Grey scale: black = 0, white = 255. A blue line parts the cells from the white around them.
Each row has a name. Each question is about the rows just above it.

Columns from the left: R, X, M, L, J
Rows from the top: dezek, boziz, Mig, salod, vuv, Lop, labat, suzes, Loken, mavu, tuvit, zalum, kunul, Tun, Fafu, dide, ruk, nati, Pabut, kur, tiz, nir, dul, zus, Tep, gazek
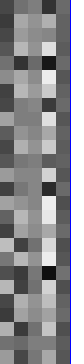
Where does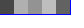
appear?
nir
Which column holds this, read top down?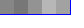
X

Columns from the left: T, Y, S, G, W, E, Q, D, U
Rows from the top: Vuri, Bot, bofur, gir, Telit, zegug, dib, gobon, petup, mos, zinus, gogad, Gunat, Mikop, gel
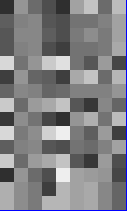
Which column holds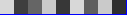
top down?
T
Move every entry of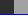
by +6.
[ 53 168]
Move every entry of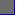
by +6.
[113]
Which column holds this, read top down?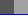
E
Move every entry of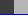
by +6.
[ 68 188]

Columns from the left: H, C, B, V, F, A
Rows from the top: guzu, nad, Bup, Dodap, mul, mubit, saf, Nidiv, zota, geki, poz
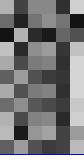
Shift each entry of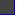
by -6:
[61]
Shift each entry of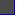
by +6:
[80]
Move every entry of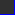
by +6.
[54]

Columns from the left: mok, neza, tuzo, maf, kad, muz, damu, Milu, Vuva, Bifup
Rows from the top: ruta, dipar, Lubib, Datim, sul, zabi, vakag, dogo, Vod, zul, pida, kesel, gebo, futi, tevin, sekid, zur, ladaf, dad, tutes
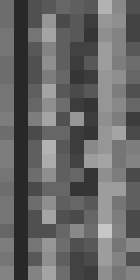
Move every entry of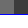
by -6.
[103  54]
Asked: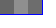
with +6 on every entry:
[108 149 115]

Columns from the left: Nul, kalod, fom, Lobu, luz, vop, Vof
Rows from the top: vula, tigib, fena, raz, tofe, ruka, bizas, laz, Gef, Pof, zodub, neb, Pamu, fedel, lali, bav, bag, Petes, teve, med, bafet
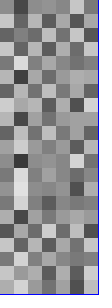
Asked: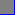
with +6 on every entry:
[134]
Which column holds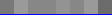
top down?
luz
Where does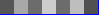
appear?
bag
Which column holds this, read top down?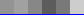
Lobu
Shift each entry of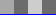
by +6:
[174 114 211 114]

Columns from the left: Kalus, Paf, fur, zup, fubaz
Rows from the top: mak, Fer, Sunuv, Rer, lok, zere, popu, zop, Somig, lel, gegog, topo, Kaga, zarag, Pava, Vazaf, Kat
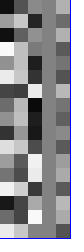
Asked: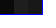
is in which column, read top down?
fur
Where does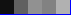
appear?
Sunuv
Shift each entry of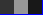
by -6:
[ 45 145  18]
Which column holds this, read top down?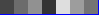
Kalus
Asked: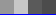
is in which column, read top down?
Paf

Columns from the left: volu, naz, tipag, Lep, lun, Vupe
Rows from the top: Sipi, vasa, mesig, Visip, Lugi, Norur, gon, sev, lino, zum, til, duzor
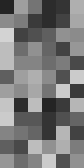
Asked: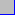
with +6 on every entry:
[195]
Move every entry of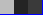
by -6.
[183  30  52]
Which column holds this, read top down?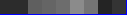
Lep
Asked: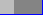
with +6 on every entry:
[195 138 138]

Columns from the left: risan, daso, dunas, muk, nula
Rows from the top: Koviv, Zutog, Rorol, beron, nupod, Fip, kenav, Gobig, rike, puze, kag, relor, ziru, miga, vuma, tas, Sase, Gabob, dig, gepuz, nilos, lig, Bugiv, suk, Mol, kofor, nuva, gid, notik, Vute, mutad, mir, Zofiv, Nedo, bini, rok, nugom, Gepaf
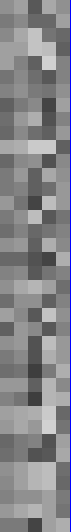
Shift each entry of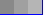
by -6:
[131 154 175]
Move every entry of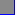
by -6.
[131]

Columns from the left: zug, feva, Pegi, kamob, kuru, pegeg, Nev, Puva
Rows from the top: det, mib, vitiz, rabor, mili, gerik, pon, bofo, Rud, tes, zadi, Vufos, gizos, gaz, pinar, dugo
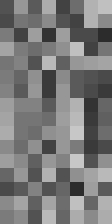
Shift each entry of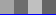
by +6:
[170 115 198 108]
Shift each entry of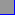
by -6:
[145]
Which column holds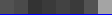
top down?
Nev
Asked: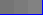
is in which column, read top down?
zug
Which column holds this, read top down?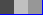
pegeg
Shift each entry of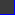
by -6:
[52]

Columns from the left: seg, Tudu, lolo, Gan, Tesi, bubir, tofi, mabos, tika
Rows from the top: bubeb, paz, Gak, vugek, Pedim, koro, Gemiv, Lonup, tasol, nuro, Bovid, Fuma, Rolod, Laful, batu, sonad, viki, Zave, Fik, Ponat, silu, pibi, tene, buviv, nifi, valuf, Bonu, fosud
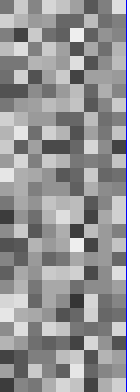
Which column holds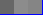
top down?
mabos
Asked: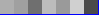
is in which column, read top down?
Gan

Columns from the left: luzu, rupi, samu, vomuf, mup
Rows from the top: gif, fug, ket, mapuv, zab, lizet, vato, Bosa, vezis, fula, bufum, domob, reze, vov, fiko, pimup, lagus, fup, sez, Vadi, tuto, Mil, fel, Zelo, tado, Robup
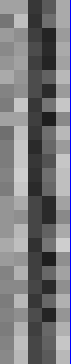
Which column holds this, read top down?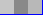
mup
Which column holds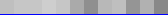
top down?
rupi
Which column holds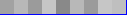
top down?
mup
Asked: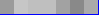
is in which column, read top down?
mup

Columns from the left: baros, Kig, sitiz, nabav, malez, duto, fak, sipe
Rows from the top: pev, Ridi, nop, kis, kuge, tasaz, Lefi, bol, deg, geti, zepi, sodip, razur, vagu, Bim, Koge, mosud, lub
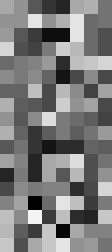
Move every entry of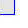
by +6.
[234]
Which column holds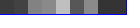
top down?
sitiz
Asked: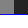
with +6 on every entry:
[136  42]
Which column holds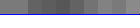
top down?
Kig
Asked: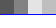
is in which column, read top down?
malez

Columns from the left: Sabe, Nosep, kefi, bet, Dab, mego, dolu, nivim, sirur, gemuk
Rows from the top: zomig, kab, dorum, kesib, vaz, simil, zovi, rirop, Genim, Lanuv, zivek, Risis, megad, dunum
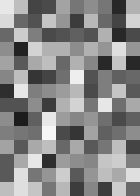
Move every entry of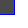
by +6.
[80]
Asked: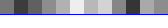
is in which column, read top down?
mego
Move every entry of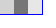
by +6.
[217 124 237]
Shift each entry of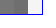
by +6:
[124 117 251]
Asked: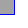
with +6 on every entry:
[169]
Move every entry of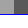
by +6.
[169  95]
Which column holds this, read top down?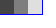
gemuk

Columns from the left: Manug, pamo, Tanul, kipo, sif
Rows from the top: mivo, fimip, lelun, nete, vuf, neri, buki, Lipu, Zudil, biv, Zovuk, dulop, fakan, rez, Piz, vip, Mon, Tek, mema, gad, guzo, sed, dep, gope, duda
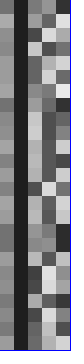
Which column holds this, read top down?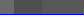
kipo
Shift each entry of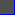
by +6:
[85]
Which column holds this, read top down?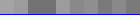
Manug
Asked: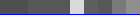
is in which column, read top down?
kipo
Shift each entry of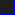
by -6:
[24]
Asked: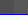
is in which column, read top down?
kipo

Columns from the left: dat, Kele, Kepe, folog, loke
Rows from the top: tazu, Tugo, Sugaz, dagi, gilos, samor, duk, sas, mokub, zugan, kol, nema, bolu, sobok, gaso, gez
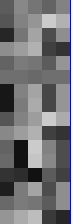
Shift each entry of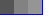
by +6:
[ 91 136 155]
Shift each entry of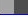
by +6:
[170  83]
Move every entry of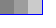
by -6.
[124 151 197]
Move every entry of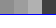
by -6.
[136 151 171  58]
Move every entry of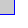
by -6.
[197]
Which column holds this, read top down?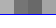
Kepe
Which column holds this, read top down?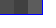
folog

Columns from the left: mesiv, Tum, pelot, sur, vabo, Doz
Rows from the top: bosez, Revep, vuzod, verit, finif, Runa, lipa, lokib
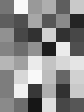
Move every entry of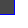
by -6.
[65]
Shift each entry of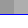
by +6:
[159 180]
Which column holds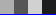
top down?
sur
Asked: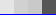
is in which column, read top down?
Doz
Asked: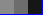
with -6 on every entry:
[132 103  16]
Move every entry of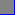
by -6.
[125]
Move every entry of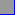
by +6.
[159]

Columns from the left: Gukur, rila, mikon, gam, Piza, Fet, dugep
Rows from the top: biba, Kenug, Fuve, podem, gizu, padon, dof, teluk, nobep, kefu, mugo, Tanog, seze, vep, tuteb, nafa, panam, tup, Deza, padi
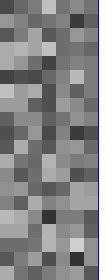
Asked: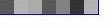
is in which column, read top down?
gam
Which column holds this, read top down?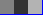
gam
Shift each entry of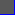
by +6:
[94]
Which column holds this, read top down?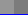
Fet
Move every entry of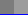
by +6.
[130 162]
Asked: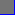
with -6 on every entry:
[110]
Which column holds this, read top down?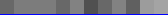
dugep

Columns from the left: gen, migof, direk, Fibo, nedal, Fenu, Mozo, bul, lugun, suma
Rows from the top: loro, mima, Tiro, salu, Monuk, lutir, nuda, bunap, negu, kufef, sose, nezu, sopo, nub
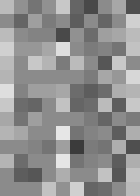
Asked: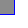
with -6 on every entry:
[133]
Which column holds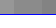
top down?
migof
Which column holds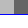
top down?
bul
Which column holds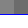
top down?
migof

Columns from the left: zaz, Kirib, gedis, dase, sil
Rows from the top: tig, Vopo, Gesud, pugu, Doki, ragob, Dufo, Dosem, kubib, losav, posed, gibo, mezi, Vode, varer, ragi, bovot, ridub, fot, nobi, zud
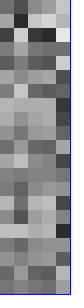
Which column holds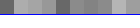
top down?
gedis
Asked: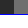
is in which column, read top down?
dase
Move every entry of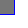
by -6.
[112]
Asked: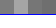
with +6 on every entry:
[130 171 124 117]

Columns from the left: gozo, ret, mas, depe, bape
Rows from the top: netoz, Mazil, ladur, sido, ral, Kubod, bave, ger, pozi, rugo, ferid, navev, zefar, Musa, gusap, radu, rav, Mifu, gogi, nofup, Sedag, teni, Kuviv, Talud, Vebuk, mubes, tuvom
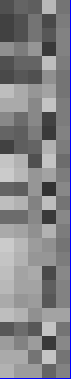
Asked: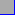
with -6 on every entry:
[164]
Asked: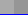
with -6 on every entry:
[164 144]
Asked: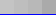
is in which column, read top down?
gozo
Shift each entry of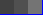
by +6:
[ 71  86 122]
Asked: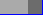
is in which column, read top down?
ret
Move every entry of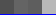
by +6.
[ 86 106 100 190]

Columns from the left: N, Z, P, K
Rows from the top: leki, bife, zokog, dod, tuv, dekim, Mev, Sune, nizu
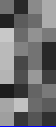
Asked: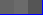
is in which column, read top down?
P
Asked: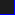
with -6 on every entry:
[22]
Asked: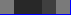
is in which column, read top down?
K
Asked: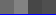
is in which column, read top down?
Z
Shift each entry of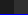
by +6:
[34 54]

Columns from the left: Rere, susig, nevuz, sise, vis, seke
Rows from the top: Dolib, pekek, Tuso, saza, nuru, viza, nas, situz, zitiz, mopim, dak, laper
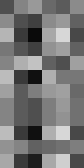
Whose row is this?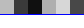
mopim
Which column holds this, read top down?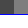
seke
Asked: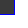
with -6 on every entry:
[52]
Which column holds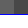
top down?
seke

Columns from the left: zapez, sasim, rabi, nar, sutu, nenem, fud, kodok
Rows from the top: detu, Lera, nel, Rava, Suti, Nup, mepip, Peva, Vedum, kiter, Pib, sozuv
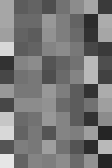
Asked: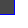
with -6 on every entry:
[65]
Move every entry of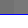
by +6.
[120 126]
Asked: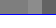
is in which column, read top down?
sutu

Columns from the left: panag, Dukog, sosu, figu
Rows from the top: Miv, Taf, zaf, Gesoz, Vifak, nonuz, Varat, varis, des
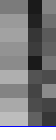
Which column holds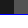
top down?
sosu
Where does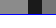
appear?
Vifak
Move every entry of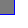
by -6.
[117]
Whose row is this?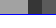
zaf

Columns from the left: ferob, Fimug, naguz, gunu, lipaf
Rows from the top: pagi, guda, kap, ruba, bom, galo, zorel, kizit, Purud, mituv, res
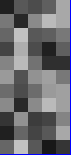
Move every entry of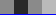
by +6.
[144  46 144 192]
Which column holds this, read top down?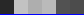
Fimug

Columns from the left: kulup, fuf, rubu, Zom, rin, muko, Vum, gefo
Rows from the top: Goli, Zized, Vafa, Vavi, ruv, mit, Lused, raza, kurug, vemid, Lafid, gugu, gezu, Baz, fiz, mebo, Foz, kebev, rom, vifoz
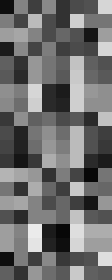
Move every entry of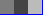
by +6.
[131  74 193]
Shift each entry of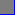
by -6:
[119]
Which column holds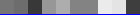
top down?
rubu
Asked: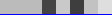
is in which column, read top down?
muko

